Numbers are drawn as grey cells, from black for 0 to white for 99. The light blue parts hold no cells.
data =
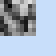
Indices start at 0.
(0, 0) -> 52
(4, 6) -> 14
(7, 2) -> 53
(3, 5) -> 72
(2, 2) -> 26
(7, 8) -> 43
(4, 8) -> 24
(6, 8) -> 57
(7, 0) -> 12
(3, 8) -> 41
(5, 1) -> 58
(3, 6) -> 66
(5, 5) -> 15
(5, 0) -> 15
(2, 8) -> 53
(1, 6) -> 80
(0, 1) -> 12
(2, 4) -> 49
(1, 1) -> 25
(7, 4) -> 41
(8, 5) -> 44
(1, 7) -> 26
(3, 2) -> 37
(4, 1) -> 63
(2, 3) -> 46
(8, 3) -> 60

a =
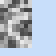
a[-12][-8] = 91
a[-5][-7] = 65
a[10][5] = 90
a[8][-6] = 84
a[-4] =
[40, 45, 84, 79, 75, 30, 34, 27]
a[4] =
[33, 54, 52, 78, 83, 83, 89, 55]
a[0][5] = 70
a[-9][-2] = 84
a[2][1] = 30
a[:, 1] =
[75, 72, 30, 59, 54, 49, 59, 65, 45, 63, 65, 58]
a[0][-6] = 69
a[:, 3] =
[29, 39, 87, 57, 78, 81, 57, 55, 79, 61, 36, 31]
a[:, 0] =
[91, 59, 31, 44, 33, 46, 79, 77, 40, 37, 57, 66]
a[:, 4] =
[35, 57, 83, 70, 83, 75, 45, 45, 75, 90, 64, 58]
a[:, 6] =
[34, 72, 26, 84, 89, 31, 23, 38, 34, 83, 83, 67]
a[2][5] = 42
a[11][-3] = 79
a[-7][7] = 27
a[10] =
[57, 65, 29, 36, 64, 90, 83, 81]

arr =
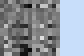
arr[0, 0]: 44
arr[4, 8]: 60
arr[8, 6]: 58
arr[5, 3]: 51
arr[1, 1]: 47
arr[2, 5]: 42
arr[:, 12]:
[65, 39, 52, 40, 40, 65, 18, 58, 61, 16, 63, 27, 47, 49]
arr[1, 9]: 25
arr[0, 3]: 51
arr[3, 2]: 52
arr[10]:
[44, 29, 65, 50, 37, 46, 51, 49, 52, 50, 37, 44, 63, 41, 51]
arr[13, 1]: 71
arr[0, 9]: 52
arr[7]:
[54, 52, 36, 48, 45, 43, 56, 34, 53, 47, 48, 52, 58, 52, 51]
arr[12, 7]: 3
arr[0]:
[44, 34, 63, 51, 31, 46, 53, 45, 53, 52, 41, 46, 65, 45, 49]
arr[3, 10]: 43
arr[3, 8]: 56
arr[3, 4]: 40
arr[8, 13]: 52
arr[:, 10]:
[41, 77, 37, 43, 42, 42, 79, 48, 49, 86, 37, 64, 66, 42]
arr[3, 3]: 54
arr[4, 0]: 36
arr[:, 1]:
[34, 47, 38, 45, 43, 37, 75, 52, 52, 71, 29, 79, 46, 71]
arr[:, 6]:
[53, 12, 49, 54, 56, 54, 16, 56, 58, 16, 51, 12, 9, 7]
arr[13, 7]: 39
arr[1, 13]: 18
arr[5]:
[44, 37, 61, 51, 29, 46, 54, 43, 54, 52, 42, 48, 65, 45, 48]
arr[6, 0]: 40
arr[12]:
[31, 46, 45, 54, 56, 28, 9, 3, 60, 27, 66, 75, 47, 18, 78]
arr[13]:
[31, 71, 74, 36, 37, 7, 7, 39, 59, 60, 42, 38, 49, 33, 77]

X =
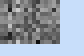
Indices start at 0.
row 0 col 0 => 46
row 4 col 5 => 51
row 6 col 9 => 40
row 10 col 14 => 38
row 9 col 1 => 20
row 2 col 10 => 65
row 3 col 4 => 52
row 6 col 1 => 38
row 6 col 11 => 32
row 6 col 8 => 55
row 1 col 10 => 55
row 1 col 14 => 51
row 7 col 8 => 29
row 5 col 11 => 54
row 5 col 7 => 54
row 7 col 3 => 41
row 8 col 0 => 38
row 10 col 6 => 49
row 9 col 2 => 16
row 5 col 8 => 34
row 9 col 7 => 28
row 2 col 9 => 29
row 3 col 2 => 64
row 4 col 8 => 30
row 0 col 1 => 39
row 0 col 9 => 24
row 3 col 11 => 40
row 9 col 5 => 33
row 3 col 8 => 28
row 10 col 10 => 43
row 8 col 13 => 40
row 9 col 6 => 50
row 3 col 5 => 48
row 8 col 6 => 59
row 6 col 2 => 74
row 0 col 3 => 51
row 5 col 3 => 56
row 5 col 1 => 55

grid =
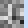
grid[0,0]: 45
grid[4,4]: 37
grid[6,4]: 59
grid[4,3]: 19
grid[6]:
[37, 49, 40, 67, 59, 54]
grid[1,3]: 47
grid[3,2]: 85
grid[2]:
[53, 55, 81, 38, 55, 75]
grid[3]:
[46, 47, 85, 37, 58, 85]
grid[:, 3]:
[64, 47, 38, 37, 19, 50, 67]
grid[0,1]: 53

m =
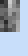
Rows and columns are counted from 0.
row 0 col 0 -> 16
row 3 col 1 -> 36
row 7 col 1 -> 23
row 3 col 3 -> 40
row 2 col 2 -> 62
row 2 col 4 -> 57
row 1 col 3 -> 54
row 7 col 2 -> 32
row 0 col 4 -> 34
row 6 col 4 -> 64
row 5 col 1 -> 16

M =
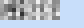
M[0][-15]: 67
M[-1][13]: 51
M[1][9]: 67
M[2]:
[61, 49, 36, 21, 73, 42, 78, 83, 51, 89, 44, 88, 85, 46, 68]
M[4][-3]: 85
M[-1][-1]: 52
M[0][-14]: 86
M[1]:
[64, 48, 39, 44, 62, 69, 72, 75, 53, 67, 49, 79, 68, 56, 62]
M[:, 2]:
[67, 39, 36, 86, 52]
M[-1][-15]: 67
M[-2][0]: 56
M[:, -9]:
[77, 72, 78, 58, 81]
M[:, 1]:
[86, 48, 49, 63, 78]
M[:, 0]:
[67, 64, 61, 56, 67]
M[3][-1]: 91
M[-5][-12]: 49
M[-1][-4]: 73
